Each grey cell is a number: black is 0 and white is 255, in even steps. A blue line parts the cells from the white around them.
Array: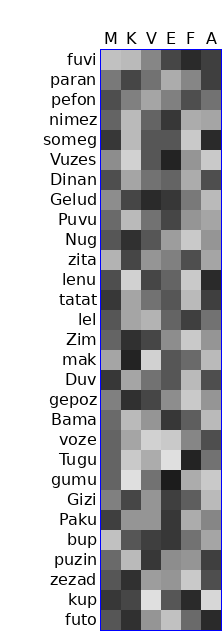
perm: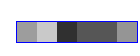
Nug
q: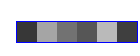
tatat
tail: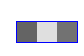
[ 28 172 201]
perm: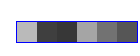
tatat
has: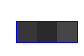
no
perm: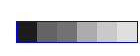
gumu
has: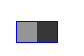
yes

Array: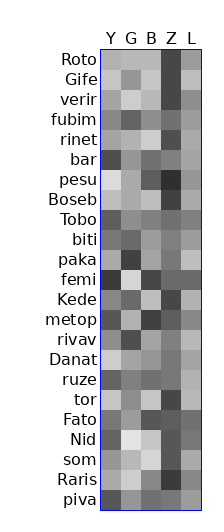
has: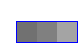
yes
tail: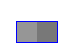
[164]
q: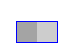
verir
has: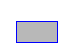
yes

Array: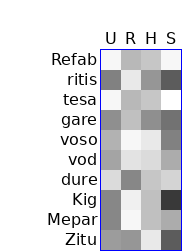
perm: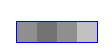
gare
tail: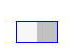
[172]
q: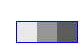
ritis
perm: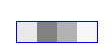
voso
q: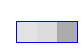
vod
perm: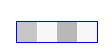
Refab
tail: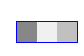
[57]

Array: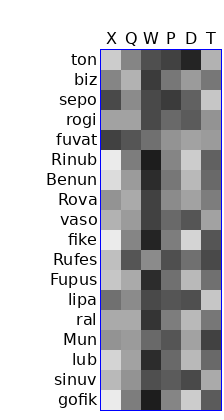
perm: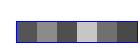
lipa
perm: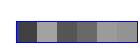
Mun
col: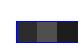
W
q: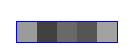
vaso
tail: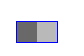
[105]
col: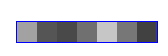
T

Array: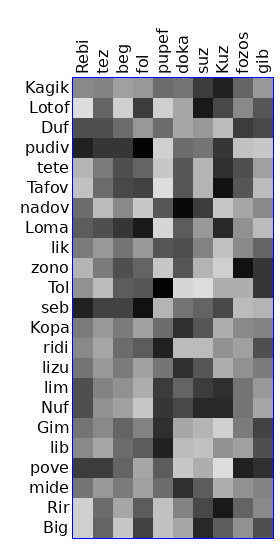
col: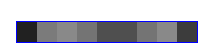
Rebi
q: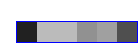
ridi
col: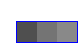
Rebi
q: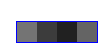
Kagik
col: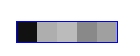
fozos

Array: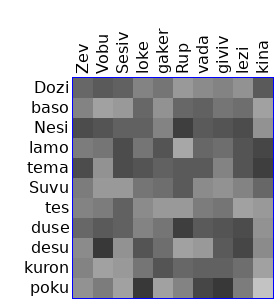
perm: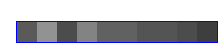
Nesi
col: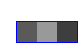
Rup
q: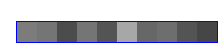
lamo
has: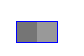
yes
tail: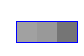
[ 84 103  97  97 110 161]
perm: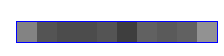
Nesi

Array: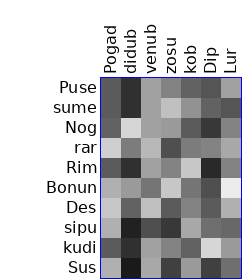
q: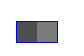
rar
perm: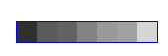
kudi

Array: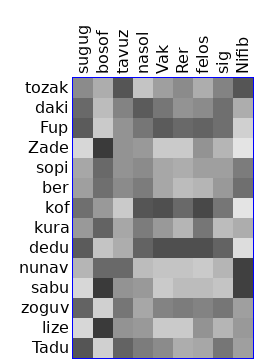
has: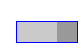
no
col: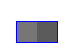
Vak
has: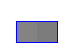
yes

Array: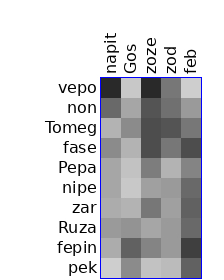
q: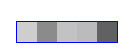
pek
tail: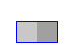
[154 105]
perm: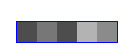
fase
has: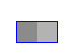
yes
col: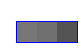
zod
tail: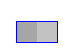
[125 179 132]
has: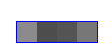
yes

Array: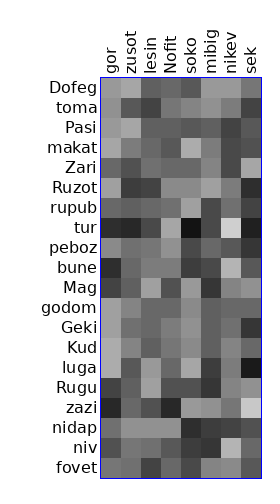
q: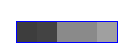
Ruzot
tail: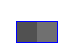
[104 104 132  73 166]
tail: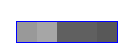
[96 67 88]
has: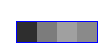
no
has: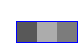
yes
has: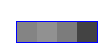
yes

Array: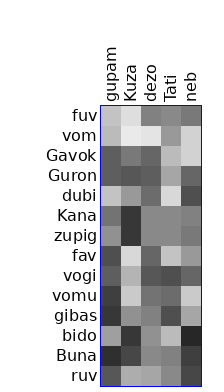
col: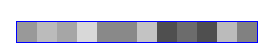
Tati
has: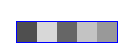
yes
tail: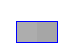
[137  71]
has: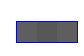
yes
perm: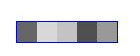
fav

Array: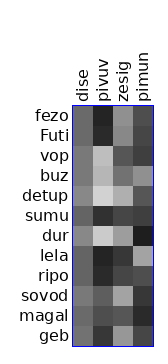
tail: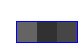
[63]
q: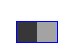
lela

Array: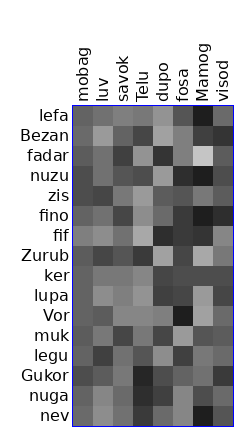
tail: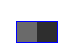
[ 64 134  77 106]
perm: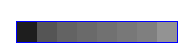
lefa
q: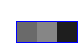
nev
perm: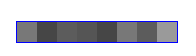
muk
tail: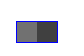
[147  52 127 197  92]
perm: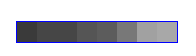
Zurub

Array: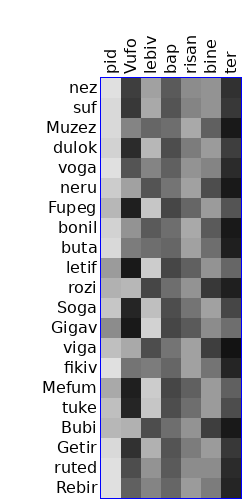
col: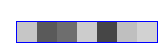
lebiv
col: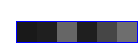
ter
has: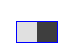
yes

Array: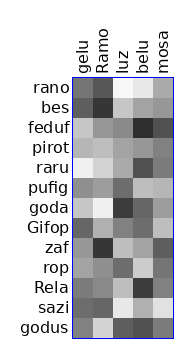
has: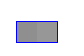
no
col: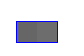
belu
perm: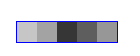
bes

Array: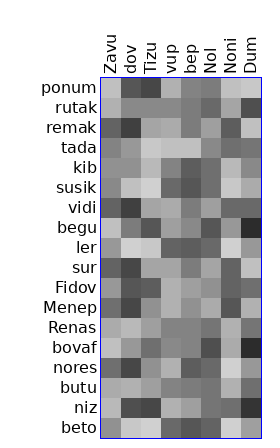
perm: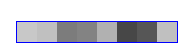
ponum
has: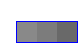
yes
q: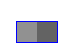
Fidov
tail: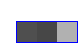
[159 117 111  52]
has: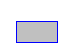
yes
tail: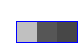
[177 131 124 192 200]

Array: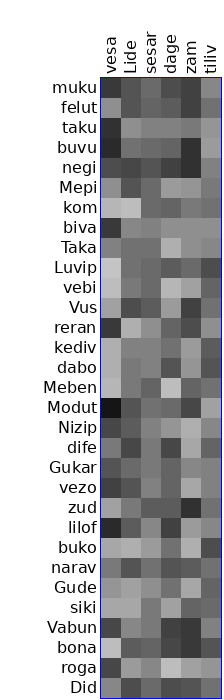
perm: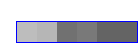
Meben
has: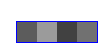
yes

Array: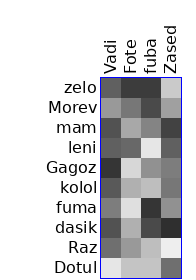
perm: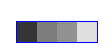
fuma
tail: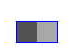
[132  66]

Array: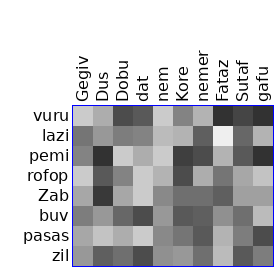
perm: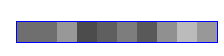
zil
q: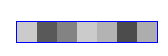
rofop
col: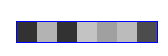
gafu
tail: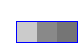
[ 89 179 125  76]
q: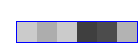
pemi
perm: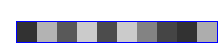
vuru
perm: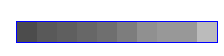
buv

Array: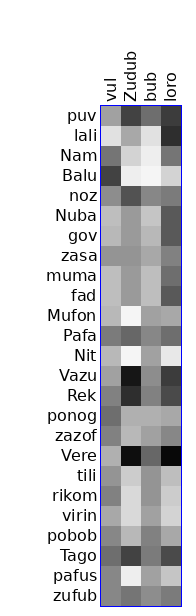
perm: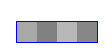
pobob
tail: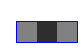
[74]

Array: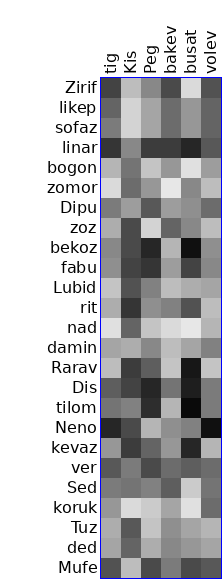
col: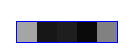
busat
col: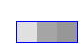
busat
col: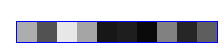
busat
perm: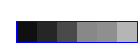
bekoz

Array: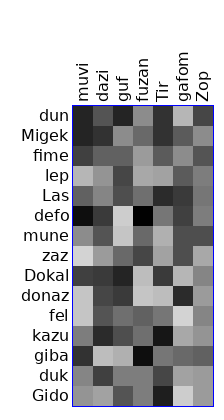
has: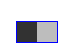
yes
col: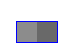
fuzan

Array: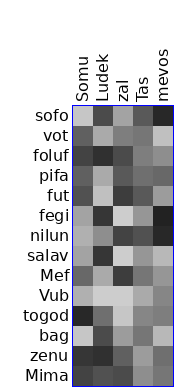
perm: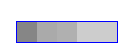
Vub
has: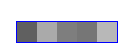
no
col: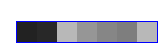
mevos
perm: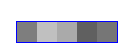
vot
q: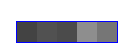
Mima

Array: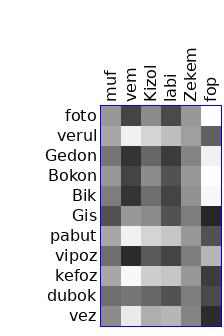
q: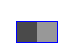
foto
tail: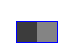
[241]

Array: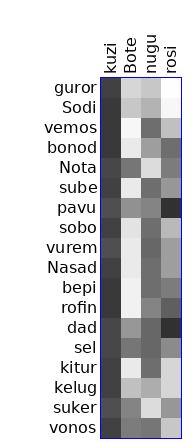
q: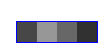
dad
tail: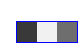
[124]
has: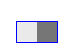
no

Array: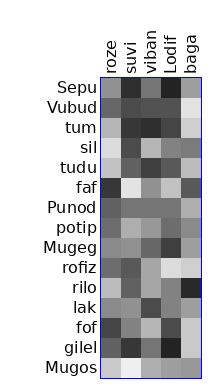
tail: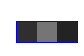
[158]
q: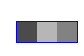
sil
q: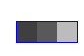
tudu
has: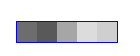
yes

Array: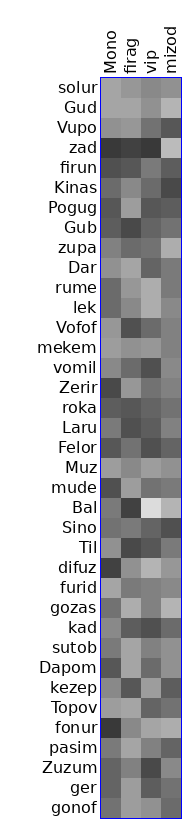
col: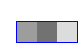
vip
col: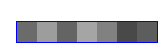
vip

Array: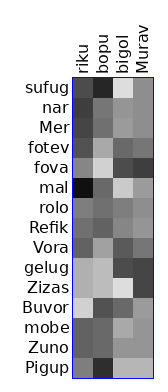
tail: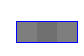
[142]
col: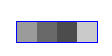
bigol
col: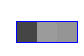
Murav

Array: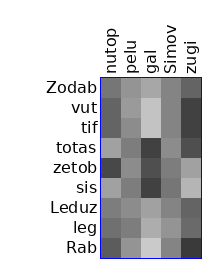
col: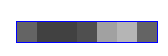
zugi
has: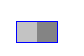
yes
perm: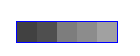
totas
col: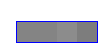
Simov

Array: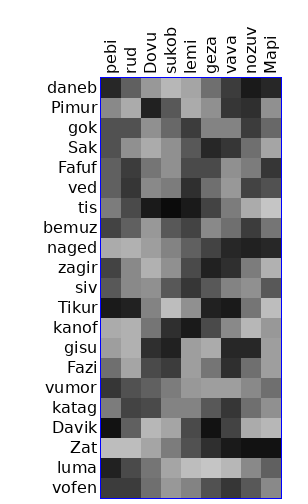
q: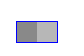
kanof
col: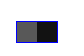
geza

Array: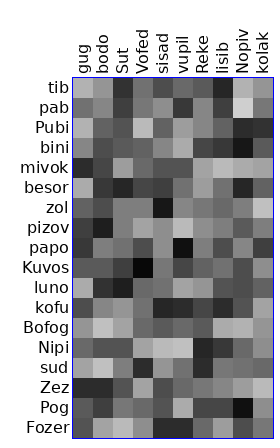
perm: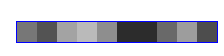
Fozer
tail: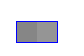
[113  38  44  70  44  83 163]
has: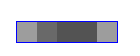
no
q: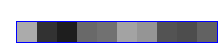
luno
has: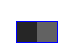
yes
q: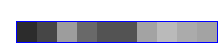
mivok

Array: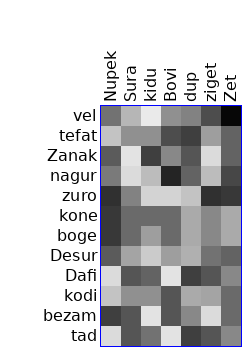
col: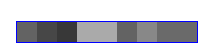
Zet
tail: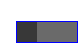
[106 170 136 170]
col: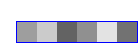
kidu
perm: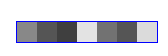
tad
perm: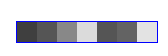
Dafi
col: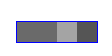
Sura

